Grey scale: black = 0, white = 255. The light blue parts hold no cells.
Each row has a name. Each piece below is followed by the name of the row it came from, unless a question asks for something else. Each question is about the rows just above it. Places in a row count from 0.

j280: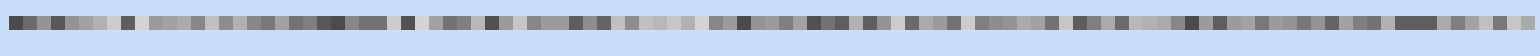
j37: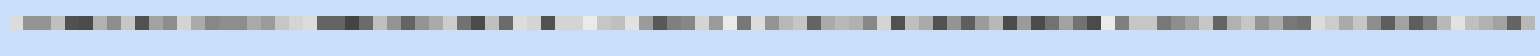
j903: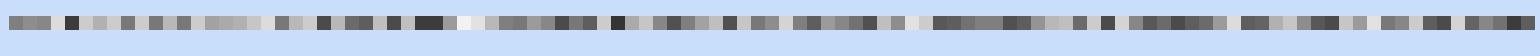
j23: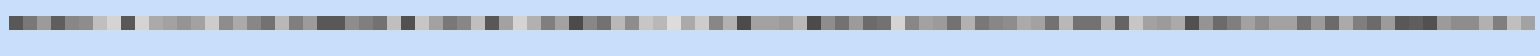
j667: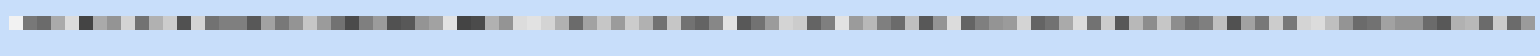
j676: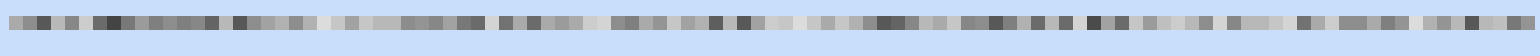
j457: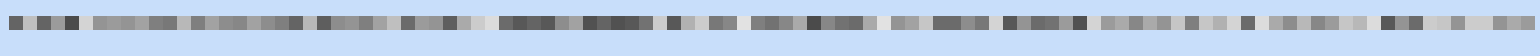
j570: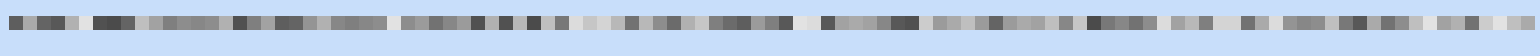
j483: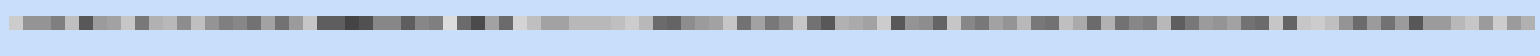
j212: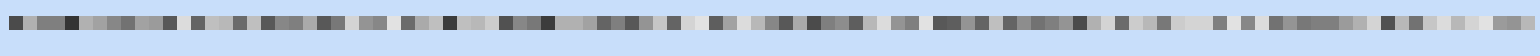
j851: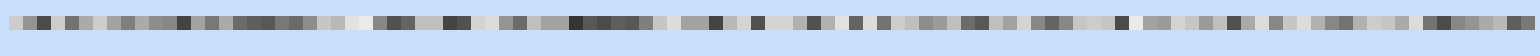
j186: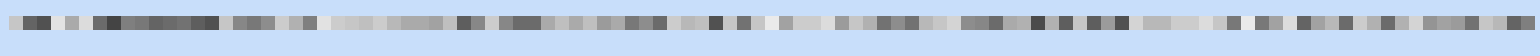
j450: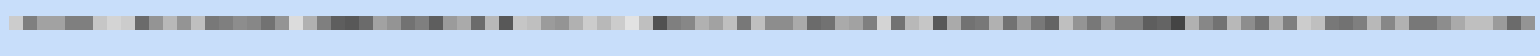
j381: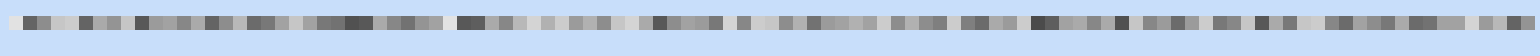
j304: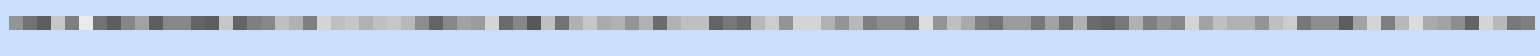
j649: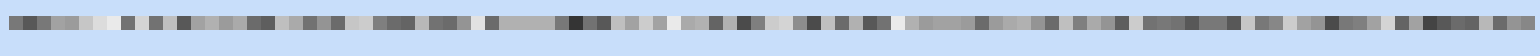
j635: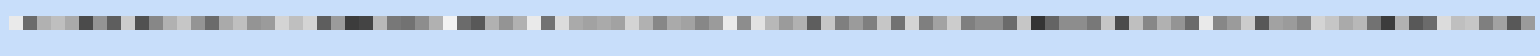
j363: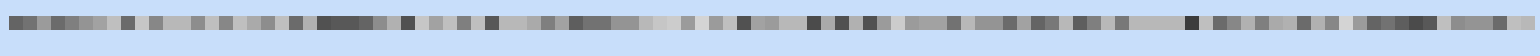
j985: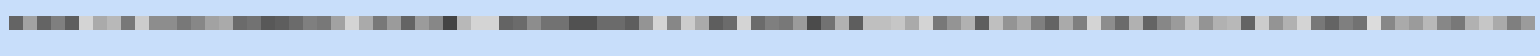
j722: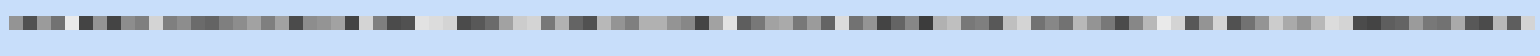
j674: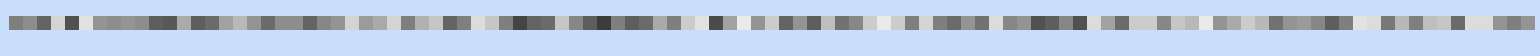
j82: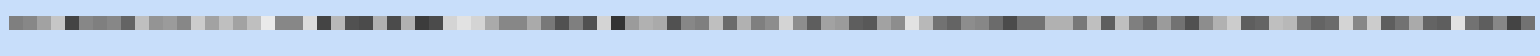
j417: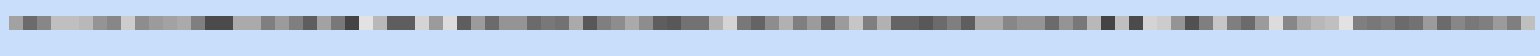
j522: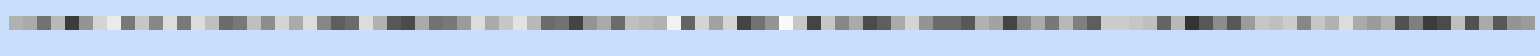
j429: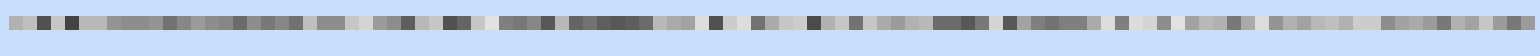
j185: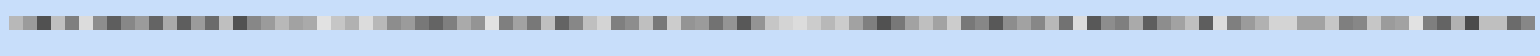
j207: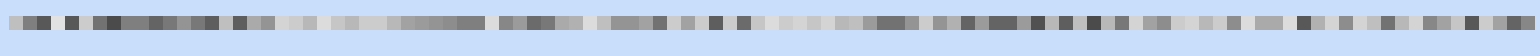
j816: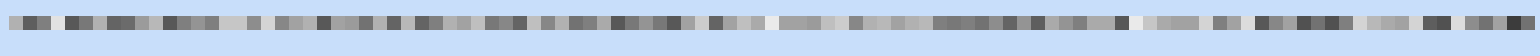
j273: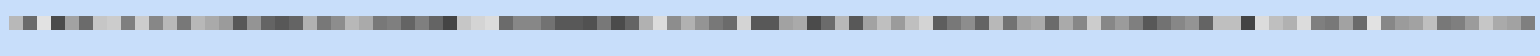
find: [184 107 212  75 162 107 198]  j676
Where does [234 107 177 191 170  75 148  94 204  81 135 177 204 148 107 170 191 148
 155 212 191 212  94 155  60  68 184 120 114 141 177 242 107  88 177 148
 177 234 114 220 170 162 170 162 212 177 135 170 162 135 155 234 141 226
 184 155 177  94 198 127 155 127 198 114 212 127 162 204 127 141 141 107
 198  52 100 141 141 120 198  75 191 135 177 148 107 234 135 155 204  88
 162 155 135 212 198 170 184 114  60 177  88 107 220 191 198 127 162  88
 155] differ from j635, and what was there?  12, [198]
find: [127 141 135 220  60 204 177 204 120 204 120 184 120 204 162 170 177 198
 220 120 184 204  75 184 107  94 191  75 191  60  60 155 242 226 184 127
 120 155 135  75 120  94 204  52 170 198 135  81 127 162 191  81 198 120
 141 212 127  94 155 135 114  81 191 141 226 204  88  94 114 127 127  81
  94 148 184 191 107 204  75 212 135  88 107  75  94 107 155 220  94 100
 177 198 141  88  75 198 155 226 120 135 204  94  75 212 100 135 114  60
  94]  j903
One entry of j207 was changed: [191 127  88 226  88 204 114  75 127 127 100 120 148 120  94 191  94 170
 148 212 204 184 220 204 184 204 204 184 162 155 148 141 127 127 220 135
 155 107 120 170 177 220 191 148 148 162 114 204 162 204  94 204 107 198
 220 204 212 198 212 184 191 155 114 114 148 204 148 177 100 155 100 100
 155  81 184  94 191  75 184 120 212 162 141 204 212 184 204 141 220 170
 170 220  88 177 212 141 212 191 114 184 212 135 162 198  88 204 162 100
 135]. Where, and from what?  23, [198]

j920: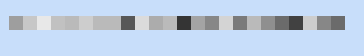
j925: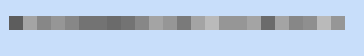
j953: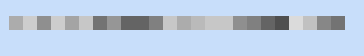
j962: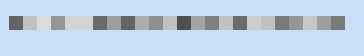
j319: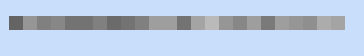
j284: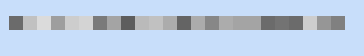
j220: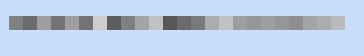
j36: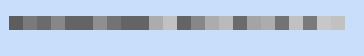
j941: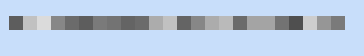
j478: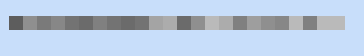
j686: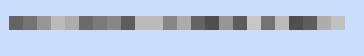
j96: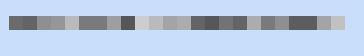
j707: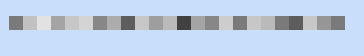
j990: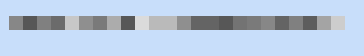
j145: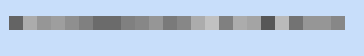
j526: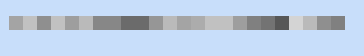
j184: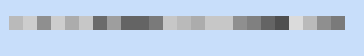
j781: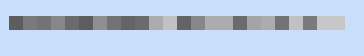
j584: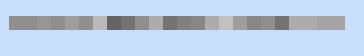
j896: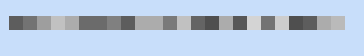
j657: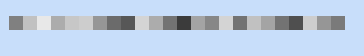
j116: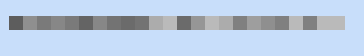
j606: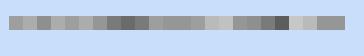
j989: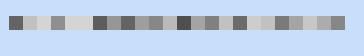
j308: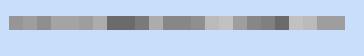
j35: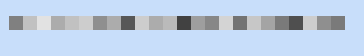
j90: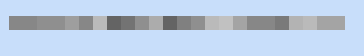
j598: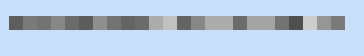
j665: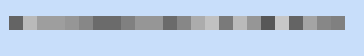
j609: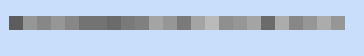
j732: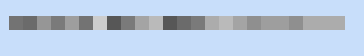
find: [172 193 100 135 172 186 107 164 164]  j941
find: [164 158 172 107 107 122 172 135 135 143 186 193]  j308
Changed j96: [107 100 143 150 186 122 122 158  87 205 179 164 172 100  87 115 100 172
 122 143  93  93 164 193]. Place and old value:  10, [186]
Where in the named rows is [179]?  j90, 20
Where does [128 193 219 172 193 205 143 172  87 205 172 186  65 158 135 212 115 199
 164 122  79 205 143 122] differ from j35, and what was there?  2, [226]

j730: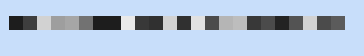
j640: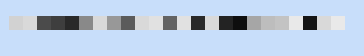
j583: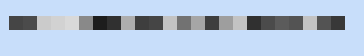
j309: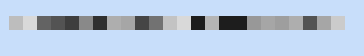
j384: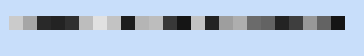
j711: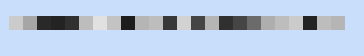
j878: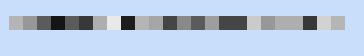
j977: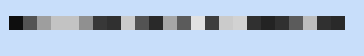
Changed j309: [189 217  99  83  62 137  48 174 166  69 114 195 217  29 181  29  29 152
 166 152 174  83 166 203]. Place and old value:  19, [158]
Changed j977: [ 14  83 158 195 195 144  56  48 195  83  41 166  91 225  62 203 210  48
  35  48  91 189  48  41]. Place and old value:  8, [203]
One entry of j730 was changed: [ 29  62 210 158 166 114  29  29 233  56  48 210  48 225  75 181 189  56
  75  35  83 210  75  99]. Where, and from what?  23, [91]
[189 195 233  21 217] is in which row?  j640
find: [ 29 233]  j730
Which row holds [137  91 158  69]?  j878
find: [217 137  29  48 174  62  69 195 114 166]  j583

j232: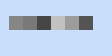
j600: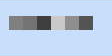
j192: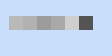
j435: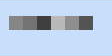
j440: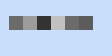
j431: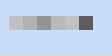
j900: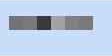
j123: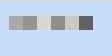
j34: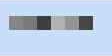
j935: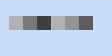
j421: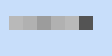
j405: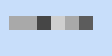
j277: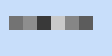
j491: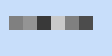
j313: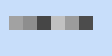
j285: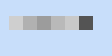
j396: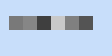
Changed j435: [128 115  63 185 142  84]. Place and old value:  0, [134]
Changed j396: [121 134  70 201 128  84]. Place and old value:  2, [63]
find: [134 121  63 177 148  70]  j34

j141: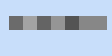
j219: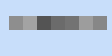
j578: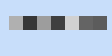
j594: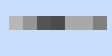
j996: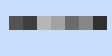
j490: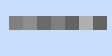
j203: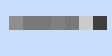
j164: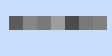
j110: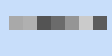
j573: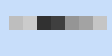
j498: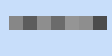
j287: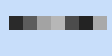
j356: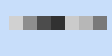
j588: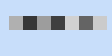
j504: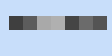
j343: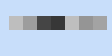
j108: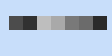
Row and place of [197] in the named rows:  j573, 6
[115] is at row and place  j219, 4
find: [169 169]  j594

